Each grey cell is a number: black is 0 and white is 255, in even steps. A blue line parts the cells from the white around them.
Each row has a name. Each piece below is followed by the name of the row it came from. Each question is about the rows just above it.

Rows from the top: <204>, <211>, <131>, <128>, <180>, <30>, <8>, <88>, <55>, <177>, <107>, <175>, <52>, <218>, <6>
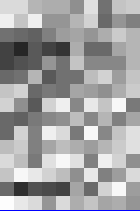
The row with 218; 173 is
<6>
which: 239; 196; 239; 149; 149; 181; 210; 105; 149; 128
<211>
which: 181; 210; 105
<211>
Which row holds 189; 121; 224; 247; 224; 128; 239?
<175>
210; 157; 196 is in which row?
<30>
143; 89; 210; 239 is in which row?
<88>

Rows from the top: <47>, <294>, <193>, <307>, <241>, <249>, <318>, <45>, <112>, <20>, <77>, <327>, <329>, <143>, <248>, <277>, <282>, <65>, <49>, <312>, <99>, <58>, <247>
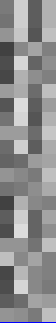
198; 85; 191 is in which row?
<193>
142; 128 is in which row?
<249>
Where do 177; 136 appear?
<248>
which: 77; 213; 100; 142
<241>
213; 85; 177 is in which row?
<112>
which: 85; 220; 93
<45>

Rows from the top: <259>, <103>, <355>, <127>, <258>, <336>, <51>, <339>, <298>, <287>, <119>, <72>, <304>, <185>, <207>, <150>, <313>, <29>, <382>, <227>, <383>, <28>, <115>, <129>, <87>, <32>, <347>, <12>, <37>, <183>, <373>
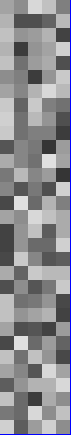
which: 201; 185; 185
<227>
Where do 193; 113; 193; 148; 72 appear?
<32>

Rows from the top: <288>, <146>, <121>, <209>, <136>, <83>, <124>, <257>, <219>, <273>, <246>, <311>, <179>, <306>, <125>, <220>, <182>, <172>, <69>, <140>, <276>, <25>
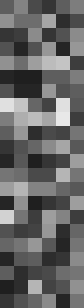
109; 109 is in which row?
<146>
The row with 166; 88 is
<246>
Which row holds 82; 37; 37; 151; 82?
<124>

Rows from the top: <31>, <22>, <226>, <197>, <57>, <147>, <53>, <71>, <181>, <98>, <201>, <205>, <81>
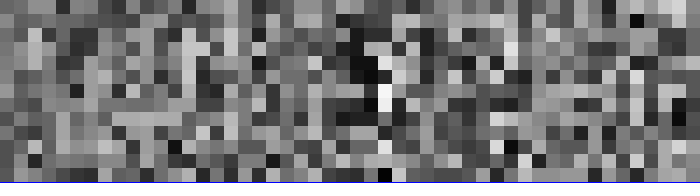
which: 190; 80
<226>
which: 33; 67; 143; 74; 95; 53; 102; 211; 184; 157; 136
<181>
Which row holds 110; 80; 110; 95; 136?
<226>
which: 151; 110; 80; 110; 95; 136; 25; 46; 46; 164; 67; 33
<226>
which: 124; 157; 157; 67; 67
<71>
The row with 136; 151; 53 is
<98>
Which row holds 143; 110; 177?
<53>

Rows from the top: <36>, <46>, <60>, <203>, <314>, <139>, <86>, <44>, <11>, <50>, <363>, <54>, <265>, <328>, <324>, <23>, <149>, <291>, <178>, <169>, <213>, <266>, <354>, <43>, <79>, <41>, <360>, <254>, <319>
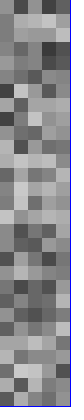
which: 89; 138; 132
<139>
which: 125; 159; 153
<60>
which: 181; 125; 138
<254>
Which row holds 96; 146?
<43>

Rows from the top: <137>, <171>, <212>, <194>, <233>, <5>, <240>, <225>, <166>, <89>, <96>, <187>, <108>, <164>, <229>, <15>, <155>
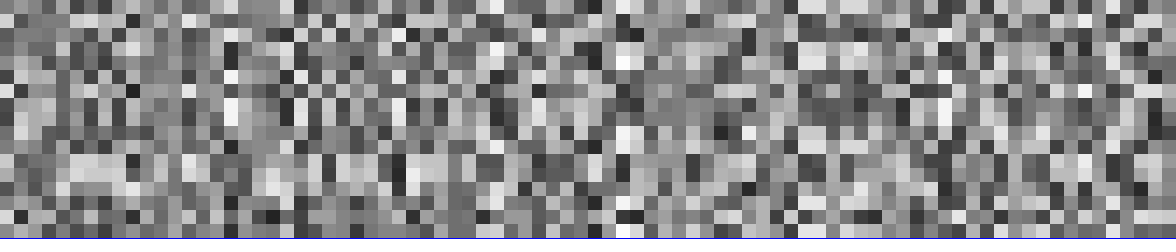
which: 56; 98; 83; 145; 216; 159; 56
<187>
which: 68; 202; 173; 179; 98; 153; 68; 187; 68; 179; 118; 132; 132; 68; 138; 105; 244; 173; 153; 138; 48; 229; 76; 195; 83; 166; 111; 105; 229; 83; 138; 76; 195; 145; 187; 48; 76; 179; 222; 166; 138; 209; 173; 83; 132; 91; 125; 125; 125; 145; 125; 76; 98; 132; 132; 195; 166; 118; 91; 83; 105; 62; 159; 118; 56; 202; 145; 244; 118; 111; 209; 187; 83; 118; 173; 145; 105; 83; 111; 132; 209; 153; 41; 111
<5>

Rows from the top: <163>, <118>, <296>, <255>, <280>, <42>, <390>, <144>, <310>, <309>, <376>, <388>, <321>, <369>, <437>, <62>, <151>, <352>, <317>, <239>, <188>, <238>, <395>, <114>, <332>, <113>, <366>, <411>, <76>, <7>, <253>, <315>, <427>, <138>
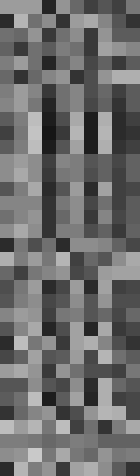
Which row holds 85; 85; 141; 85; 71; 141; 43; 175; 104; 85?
<411>
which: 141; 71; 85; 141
<238>
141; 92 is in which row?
<138>
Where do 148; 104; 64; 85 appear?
<163>
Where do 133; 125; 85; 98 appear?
<388>
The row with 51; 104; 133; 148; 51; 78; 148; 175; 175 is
<42>

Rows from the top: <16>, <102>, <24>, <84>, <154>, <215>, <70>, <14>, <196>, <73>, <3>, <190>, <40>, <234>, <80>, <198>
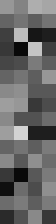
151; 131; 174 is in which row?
<16>
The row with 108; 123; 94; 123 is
<80>
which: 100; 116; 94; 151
<215>
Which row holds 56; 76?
<14>
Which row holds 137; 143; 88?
<70>

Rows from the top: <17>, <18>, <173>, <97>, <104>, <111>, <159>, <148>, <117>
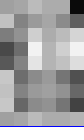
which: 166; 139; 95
<18>
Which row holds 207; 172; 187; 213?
<173>

